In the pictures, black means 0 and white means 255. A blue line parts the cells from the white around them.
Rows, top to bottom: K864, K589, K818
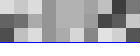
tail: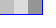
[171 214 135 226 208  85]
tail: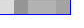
[192  62 120]
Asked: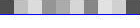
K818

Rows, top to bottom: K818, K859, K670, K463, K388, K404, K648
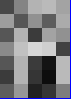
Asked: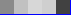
K463
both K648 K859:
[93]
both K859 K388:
[86]
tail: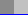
[215 207  65]
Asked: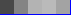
K818

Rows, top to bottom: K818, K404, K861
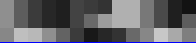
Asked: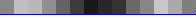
K861
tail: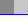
[169 127]

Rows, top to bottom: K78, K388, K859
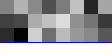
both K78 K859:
[137]
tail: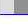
[117  57]
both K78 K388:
[193]
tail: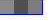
[193  37 166]
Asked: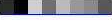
K859

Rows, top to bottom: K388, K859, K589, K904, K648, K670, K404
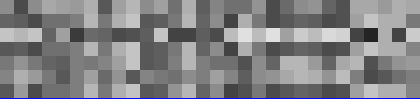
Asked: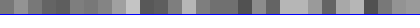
K648
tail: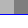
[112 112  81 140 100 182 182 154 100 168 182  81 120 147 154]
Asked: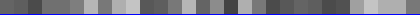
K859
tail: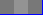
[100  94 126 120 132 160 196  88  94 126 182 126 112 112  81 140 100 182
 182 154 100 168 182  81 120 147 154]
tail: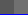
[126]
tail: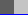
[ 67  67  94  75 188 224 188 224 160 203 188 217 210  67  36 175  67 203]

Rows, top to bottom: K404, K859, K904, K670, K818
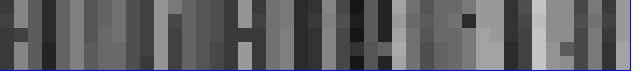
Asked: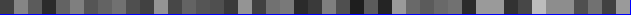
K859
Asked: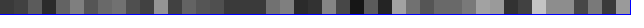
K904
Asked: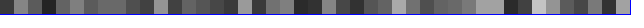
K670
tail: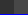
[189 141 141  79 113  65 154]
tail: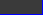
[113 127  43  50 133  71  22  91  36 162 113  85 105 105 121 162 154  50
  65 196 141 141  71 121  58 154]
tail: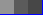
[121  50 162]
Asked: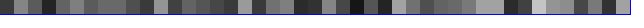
K818

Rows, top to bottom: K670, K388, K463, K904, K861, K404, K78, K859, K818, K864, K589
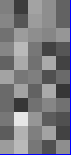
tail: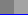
[66]
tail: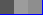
[98]
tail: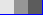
[80]

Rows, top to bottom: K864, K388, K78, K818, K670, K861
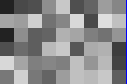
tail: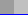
[185 200  94]
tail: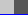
[171 177  61]
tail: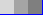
[134 127 192 149 185  67]

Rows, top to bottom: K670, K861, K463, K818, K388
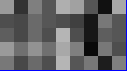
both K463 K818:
[78]
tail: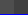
[ 23 120  86]
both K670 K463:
[86]
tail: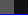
[168]
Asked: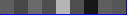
K463
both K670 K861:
[86]
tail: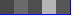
[120  29 127]

